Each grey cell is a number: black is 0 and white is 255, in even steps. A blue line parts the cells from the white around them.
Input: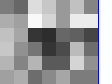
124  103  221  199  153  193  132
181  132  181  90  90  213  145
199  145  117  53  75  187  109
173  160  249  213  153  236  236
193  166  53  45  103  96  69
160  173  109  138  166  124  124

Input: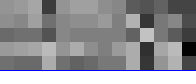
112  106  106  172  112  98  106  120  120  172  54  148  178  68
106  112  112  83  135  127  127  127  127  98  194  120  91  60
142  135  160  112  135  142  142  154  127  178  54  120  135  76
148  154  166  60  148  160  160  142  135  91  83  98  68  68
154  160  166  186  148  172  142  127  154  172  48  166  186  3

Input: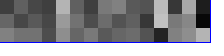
102  71  89  71  154  114  77  108  83  96  55  193  121  135  8
63  96  71  63  180  96  63  121  129  89  83  187  55  168  29
129  114  114  77  142  102  121  89  102  108  83  35  129  142  180

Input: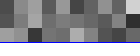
83  124  165  110  124  116  104  90  131  47
76  138  159  90  152  69  98  145  98  209
159  145  55  116  110  173  131  83  69  104

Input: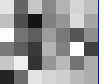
192  79  20  129  150  219  165
121  93  57  179  129  253  64
227  101  199  136  179  212  192
35  108  227  212  206  185  172
253  115  93  157  121  85  142
199  239  50  150  185  115  172

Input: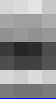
58  38  44  77
77  65  65  83
124  116  116  124
145  152  145  152
165  159  159  172
214  206  220  206
214  220  227  199
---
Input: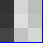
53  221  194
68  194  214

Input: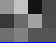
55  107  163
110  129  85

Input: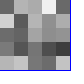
209  91  181
108  100  164

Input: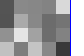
83  170  136
145  229  162

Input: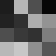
34  48  174
78  57  49

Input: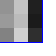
154  187  27
130  208  47
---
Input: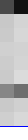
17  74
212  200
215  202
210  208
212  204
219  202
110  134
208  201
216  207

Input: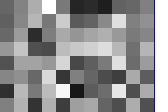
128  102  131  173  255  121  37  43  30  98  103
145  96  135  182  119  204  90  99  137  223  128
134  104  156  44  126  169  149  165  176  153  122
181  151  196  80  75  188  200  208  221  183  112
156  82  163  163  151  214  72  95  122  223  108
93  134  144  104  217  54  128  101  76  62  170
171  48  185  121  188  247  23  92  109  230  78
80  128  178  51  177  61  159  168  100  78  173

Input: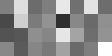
109  127  222  108  126  232  112  227
144  73  207  123  147  47  136  106
147  83  87  143  134  230  164  110
254  136  91  134  121  162  106  126

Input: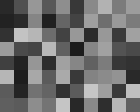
156  41  80  151  88  142  56  137  178  123
123  34  42  133  32  101  67  159  110  153
161  50  195  182  109  66  152  43  152  58
74  156  75  69  184  96  28  134  161  83
50  64  35  150  45  161  134  97  124  55
41  182  29  168  91  170  57  131  139  147
191  91  36  114  100  50  91  198  158  57
96  95  91  141  116  197  40  137  46  183

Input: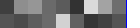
110  63  142  150  106  91  50  218  163
84  84  75  93  107  210  97  53  65

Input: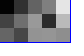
229  3  49  99  127
186  66  111  153  43
142  101  71  147  149

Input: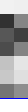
239  241
133  49
63  87
131  76
229  194
223  200
142  116

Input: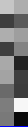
173  198
90  62
158  174
131  62
34  169
62  163
60  106
247  125
10  121

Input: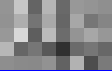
143  148  198  100  181  105  152  148
133  146  174  116  169  102  167  118
151  152  216  94  187  108  148  167
103  183  102  118  88  48  107  118
122  142  138  137  146  98  178  77
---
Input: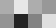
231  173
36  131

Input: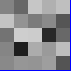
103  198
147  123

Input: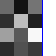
18  116
189  32

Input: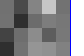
74  132
47  108

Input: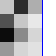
44  174
199  232

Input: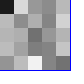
217  152
141  175
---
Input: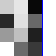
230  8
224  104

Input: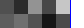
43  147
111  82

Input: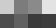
124  138
97  58

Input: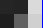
35  218
97  208

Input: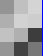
192  212
210  205

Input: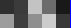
59  195
62  143

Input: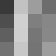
194  157
208  127

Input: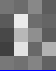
108  136
235  109

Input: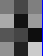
71  127
18  155
